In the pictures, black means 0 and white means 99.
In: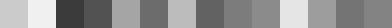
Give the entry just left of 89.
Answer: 54
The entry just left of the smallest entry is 93

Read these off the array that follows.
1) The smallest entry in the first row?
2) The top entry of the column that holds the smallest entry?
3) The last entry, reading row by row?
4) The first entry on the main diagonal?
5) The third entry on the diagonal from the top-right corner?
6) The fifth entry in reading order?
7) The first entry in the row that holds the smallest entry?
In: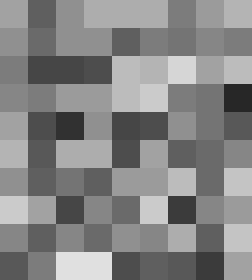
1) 37
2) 70
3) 63
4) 63
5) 83
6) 67
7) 52

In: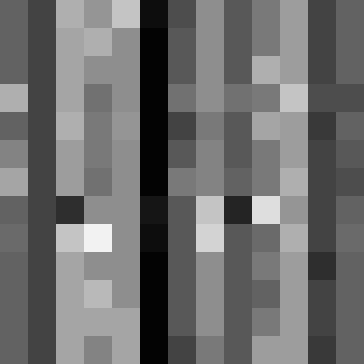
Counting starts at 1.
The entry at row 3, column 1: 38
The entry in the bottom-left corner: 38
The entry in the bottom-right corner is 38
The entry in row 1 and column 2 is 26
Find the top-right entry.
38
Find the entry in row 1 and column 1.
38
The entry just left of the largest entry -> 76
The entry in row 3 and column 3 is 64
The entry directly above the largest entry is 55
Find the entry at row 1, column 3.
68
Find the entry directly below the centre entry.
34
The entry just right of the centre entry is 51
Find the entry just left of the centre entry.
1
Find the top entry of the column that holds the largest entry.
58
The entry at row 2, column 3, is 64
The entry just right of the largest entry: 55
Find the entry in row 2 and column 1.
38
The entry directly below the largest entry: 55

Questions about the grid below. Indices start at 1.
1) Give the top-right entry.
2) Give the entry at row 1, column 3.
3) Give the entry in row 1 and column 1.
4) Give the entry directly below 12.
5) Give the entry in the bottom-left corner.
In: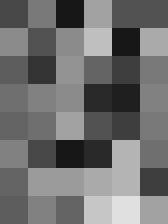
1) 32
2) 9
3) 28
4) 24
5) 36

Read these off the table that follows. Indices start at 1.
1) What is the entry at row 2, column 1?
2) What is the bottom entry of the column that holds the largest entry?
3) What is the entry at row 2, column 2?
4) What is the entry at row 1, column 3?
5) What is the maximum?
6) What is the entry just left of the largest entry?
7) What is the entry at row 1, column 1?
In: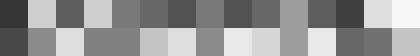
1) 28
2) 76
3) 54
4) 36
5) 96
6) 86
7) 21

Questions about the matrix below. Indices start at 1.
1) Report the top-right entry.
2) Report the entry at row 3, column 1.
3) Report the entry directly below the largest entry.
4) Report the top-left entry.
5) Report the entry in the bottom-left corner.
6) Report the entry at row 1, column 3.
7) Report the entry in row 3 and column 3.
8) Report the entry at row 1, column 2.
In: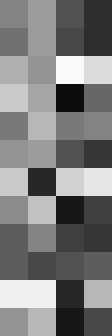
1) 18
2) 68
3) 5
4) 51
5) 57
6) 32
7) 97
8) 60

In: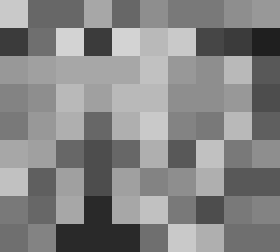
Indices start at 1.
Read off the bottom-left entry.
43
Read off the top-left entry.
78
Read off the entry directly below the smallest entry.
34
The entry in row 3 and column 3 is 65
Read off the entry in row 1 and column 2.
40
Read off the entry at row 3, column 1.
59
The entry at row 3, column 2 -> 62
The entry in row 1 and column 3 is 40
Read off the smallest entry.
12
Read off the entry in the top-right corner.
59
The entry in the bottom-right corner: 43
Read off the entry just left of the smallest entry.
23
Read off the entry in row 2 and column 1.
23

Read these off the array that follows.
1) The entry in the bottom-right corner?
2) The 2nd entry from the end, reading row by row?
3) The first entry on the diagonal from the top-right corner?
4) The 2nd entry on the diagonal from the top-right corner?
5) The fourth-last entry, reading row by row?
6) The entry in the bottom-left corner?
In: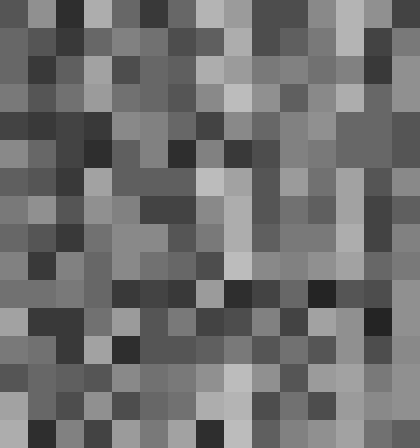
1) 37
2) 44
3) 26
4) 26
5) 56
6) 67

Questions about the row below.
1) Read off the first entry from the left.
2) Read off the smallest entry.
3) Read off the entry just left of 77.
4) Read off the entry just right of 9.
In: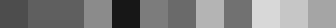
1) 30
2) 9
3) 84
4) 48
